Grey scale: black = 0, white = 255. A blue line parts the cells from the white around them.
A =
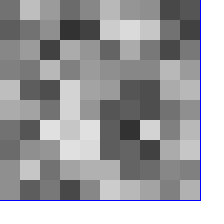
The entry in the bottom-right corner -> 177
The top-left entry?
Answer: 114
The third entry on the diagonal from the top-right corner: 120
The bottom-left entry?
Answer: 143
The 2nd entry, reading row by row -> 190
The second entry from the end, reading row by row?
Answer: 128
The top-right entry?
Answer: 85
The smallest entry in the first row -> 72
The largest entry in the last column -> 198
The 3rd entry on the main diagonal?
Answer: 65
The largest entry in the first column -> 190

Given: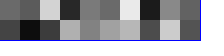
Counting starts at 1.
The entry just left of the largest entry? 106
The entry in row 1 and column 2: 91
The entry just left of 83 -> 204
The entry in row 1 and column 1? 106
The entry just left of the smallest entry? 68
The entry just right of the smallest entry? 60

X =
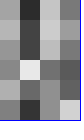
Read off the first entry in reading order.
164
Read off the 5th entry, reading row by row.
182
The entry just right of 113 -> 90
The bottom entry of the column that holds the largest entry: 52
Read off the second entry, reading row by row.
44
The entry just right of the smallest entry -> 197
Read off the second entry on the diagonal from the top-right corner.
204

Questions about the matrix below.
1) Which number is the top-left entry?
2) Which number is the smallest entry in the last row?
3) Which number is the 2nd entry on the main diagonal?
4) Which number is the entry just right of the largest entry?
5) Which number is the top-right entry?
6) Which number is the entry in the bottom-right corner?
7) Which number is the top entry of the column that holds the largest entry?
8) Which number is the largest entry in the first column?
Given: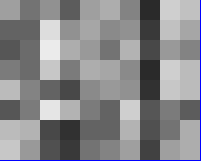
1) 159
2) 57
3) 99
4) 173
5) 193
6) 173
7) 145
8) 199

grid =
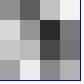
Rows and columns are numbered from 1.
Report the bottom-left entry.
163
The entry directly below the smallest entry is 72
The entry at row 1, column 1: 143
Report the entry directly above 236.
185
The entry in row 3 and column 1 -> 199

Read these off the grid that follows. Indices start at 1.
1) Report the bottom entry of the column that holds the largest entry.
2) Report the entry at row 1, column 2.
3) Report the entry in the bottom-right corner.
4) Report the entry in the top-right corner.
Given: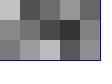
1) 122
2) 81
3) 143
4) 102

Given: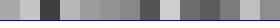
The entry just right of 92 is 123
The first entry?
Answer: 169
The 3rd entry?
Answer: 62
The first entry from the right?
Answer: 141
